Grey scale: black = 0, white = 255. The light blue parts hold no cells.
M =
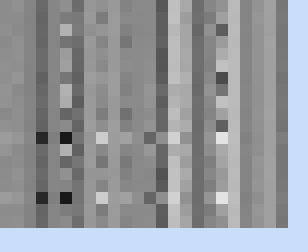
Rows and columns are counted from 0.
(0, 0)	141
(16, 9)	156
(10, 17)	141
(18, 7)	152
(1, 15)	156
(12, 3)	106
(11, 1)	150
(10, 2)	131
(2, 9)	155
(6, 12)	142
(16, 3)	40
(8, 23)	120
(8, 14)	179
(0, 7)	150
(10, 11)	137
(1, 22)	159
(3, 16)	110
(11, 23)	125
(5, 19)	186
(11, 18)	227
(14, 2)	132
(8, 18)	192
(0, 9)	153
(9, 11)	137
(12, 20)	134
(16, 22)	160
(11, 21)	143
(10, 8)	142
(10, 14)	180
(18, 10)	132
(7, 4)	133
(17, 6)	120
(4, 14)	189
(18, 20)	133
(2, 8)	149
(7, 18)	114
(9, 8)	125
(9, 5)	101

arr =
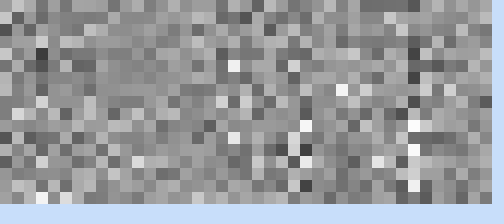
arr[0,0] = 156
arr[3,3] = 203
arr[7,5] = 154
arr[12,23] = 79
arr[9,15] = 135
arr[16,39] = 164
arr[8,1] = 128
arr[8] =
[126, 128, 143, 211, 147, 146, 147, 189, 146, 132, 125, 125, 152, 167, 117, 146, 130, 152, 209, 108, 205, 144, 108, 186, 151, 105, 143, 142, 158, 192, 148, 133, 143, 175, 79, 137, 129, 157, 179, 126, 91]
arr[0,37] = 146
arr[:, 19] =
[177, 117, 136, 175, 134, 240, 129, 142, 108, 158, 138, 232, 135, 104, 134, 168, 148]
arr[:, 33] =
[113, 165, 199, 133, 159, 182, 163, 149, 175, 80, 151, 196, 154, 94, 189, 93, 101]
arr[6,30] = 134
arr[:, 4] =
[159, 138, 146, 139, 142, 123, 135, 147, 147, 185, 158, 116, 161, 150, 143, 183, 141]
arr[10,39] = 120
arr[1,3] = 107
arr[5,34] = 104
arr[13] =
[95, 152, 118, 208, 150, 149, 111, 130, 182, 110, 146, 218, 175, 179, 156, 134, 160, 141, 144, 104, 117, 200, 145, 187, 90, 234, 173, 143, 126, 94, 143, 229, 185, 94, 201, 185, 169, 160, 145, 158, 175]
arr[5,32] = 148
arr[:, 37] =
[146, 140, 130, 109, 166, 123, 142, 208, 157, 161, 158, 110, 128, 160, 121, 142, 139]
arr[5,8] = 164
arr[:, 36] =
[180, 147, 133, 181, 139, 89, 163, 120, 129, 171, 171, 99, 138, 169, 159, 151, 158]
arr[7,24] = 130
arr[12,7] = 164
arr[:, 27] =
[184, 142, 162, 159, 166, 149, 167, 135, 142, 161, 148, 154, 132, 143, 159, 136, 107]
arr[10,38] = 162
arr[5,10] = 135
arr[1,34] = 158
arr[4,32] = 174
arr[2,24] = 186
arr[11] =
[85, 184, 93, 112, 116, 171, 99, 131, 179, 142, 132, 132, 146, 126, 145, 153, 105, 156, 129, 232, 145, 177, 145, 118, 215, 136, 120, 154, 126, 149, 147, 173, 135, 196, 109, 105, 99, 110, 135, 175, 135]
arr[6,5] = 134

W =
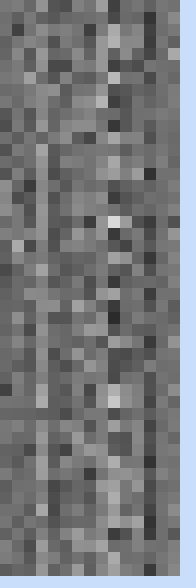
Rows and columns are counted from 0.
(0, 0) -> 119
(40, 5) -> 87
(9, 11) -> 112
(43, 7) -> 104
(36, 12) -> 81
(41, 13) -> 113
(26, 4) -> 84
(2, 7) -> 63
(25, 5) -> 99
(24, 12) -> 61
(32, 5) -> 87
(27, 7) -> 153
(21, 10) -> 144
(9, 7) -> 131
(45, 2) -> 77
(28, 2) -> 104
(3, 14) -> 97
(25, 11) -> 111
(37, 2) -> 74
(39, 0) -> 122
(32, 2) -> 103
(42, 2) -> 92
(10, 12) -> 90
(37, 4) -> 86
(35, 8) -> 123
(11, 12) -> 80
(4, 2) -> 88
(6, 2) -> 159
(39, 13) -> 129
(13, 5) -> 127
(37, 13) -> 119
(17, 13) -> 114
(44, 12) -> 59
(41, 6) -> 104
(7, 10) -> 87
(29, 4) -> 77
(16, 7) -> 127
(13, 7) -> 115
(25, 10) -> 108

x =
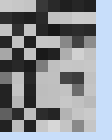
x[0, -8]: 202
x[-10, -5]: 42
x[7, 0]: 35
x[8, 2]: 32
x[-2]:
[96, 43, 190, 44, 36, 179, 197, 202]
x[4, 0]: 167
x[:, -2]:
[38, 203, 44, 66, 209, 197, 61, 108, 193, 197, 137]
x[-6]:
[33, 40, 28, 125, 191, 198, 197, 199]
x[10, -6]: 35
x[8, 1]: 182
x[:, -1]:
[32, 202, 40, 140, 195, 199, 193, 196, 185, 202, 197]
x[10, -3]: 196
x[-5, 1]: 192
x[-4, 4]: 191
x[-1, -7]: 189
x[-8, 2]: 31
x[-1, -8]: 34
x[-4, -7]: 196
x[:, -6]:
[196, 31, 195, 31, 194, 28, 40, 34, 32, 190, 35]
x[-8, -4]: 196

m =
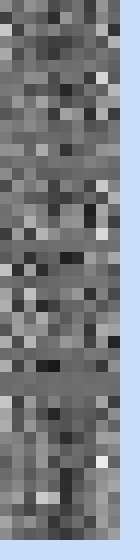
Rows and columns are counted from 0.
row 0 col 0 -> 142
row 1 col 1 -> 113
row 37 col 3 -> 148
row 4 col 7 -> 95
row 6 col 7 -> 58
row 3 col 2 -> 96
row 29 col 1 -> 113
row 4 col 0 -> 169
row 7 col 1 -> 123
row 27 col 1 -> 157
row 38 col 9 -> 98
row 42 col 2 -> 69
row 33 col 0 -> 198
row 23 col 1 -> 107
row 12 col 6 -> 92
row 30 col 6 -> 103
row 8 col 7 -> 87
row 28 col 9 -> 36
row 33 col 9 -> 62
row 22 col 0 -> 194
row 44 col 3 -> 97
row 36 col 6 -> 73
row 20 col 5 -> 111
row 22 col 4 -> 89
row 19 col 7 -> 108
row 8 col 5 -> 77
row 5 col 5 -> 108
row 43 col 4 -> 54
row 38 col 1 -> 129
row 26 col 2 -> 105
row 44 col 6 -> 75
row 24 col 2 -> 192
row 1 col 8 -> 133
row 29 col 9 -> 104
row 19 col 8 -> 217
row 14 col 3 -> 94
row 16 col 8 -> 76
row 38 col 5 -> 110
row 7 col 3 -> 91
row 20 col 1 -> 110

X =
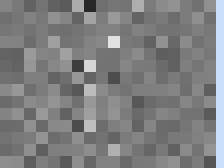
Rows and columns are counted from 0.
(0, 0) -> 132
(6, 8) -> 119
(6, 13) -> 110
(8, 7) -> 152
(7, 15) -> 110
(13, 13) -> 135
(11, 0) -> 114
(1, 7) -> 163
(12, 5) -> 128
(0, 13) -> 139
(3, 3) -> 123
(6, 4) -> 99
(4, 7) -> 133
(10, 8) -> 109
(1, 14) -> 108
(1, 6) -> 100
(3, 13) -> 146
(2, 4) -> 113
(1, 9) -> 153
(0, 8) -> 111
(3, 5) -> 115
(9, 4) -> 128
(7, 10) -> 116
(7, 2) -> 111
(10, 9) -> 127
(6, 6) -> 150
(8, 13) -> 114
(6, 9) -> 77
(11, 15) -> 121
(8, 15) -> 134
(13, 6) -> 142
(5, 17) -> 129
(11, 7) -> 107
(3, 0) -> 131
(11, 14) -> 121
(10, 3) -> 105

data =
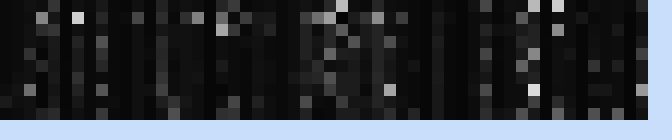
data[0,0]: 10
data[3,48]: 7
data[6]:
[10, 15, 17, 7, 25, 7, 48, 10, 12, 10, 8, 16, 8, 52, 13, 17, 19, 7, 15, 12, 9, 17, 14, 10, 22, 34, 38, 80, 28, 28, 16, 40, 23, 12, 10, 7, 26, 9, 7, 15, 22, 8, 13, 26, 34, 7, 15, 13, 7, 10, 12, 13, 6, 26]
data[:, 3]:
[14, 133, 44, 14, 7, 39, 7, 7, 7, 33]
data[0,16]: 14
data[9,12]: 8
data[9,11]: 16
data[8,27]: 10
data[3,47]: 13
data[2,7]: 10
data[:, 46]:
[205, 14, 140, 14, 15, 15, 15, 14, 43, 96]
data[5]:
[10, 12, 17, 39, 22, 8, 26, 10, 39, 10, 8, 16, 8, 41, 10, 17, 16, 7, 26, 12, 9, 17, 14, 10, 14, 24, 43, 14, 17, 25, 14, 36, 21, 12, 19, 7, 24, 9, 7, 12, 31, 8, 13, 97, 27, 7, 15, 13, 7, 50, 12, 30, 6, 26]
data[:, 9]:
[10, 10, 10, 10, 10, 10, 10, 10, 13, 10]
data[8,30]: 21
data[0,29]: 14
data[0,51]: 13
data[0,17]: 7
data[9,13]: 17
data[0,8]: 24
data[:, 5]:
[7, 7, 7, 7, 7, 8, 7, 7, 7, 8]
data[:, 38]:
[7, 7, 7, 7, 7, 7, 7, 7, 7, 7]
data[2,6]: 16
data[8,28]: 58
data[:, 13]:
[34, 45, 22, 41, 38, 41, 52, 64, 30, 17]
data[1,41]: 8
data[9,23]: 10
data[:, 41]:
[9, 8, 15, 8, 9, 8, 8, 8, 8, 16]
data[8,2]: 17
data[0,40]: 70
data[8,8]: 12
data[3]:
[10, 12, 17, 14, 26, 7, 35, 10, 81, 10, 8, 16, 9, 41, 17, 17, 14, 7, 15, 12, 14, 17, 11, 10, 14, 33, 21, 40, 13, 82, 26, 36, 78, 18, 10, 7, 28, 9, 7, 12, 22, 8, 13, 38, 34, 8, 14, 13, 7, 15, 12, 13, 6, 26]
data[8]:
[26, 15, 17, 7, 25, 7, 23, 10, 12, 13, 8, 16, 8, 30, 50, 22, 14, 7, 15, 69, 9, 33, 14, 10, 14, 74, 12, 10, 58, 21, 21, 36, 23, 15, 10, 7, 24, 9, 7, 12, 36, 8, 13, 13, 63, 7, 43, 16, 7, 10, 12, 13, 6, 26]
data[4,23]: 10
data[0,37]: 9
